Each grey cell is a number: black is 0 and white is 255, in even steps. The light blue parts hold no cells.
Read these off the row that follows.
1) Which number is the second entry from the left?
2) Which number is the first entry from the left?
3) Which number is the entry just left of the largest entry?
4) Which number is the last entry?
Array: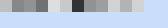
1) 135
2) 191
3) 113
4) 210

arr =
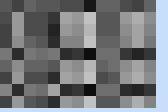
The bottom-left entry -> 66
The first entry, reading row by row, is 87
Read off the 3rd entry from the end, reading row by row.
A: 140
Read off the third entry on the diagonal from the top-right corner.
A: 140
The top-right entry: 99
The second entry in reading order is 66
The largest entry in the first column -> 131
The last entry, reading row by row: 131
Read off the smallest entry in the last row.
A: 44
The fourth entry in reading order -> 87
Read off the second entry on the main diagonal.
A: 152
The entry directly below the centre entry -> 140
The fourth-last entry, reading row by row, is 87
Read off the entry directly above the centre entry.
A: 131
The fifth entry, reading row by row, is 87
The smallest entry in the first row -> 23
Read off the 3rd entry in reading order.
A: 99

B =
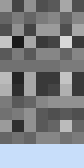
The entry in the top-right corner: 79
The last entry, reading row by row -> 123
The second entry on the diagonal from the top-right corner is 101
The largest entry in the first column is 196
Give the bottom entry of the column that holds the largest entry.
113
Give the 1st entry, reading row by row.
155
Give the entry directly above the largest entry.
79
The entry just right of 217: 57
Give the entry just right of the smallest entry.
167
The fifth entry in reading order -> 89
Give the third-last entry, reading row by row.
134
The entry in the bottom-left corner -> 101
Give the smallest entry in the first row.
68
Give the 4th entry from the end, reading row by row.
134
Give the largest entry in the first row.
167
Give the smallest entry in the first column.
79
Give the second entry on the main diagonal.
123
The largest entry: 217
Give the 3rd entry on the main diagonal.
68
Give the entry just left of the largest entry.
68

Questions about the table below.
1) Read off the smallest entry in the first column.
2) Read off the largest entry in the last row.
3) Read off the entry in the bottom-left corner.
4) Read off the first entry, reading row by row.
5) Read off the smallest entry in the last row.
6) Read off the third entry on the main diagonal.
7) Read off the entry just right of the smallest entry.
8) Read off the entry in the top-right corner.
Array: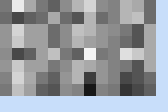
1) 108
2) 192
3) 120
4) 120
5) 23
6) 160
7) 130
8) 108
